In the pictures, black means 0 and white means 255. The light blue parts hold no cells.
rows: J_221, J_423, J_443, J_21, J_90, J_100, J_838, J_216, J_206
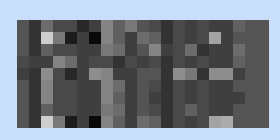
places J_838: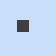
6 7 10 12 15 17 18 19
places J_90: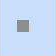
3 7 14 17 18
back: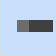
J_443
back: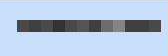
J_100

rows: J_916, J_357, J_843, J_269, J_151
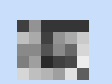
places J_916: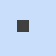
1
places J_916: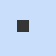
3 4 5 6
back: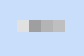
J_151
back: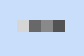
J_843
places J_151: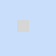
1

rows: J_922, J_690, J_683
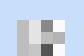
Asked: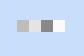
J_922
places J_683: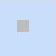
1
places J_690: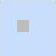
1 3

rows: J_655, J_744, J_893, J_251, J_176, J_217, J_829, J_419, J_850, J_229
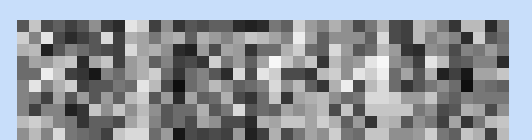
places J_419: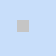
7 9 28 30 31 32 33
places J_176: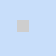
12 22 27 30
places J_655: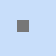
22 30 36 41
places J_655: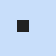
20
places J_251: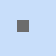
1
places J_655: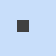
5 8 12 33

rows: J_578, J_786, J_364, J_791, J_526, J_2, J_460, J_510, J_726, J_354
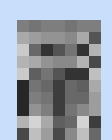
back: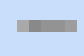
J_786
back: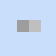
J_354
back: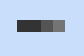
J_526

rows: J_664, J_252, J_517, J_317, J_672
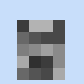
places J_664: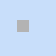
2 3
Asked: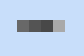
J_672
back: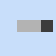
J_664
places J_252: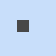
3 4
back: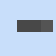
J_252
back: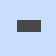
J_252

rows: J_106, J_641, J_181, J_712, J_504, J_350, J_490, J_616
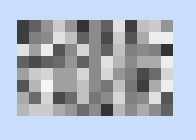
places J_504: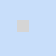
3 6 8 13
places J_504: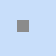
7
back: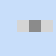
J_504
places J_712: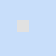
8
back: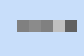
J_181
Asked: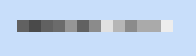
J_712

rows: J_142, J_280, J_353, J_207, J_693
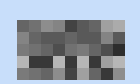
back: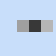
J_207
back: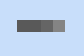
J_280
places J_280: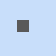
3 4 6 7 9
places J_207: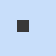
2 3 5 7
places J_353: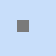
1 6
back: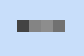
J_142

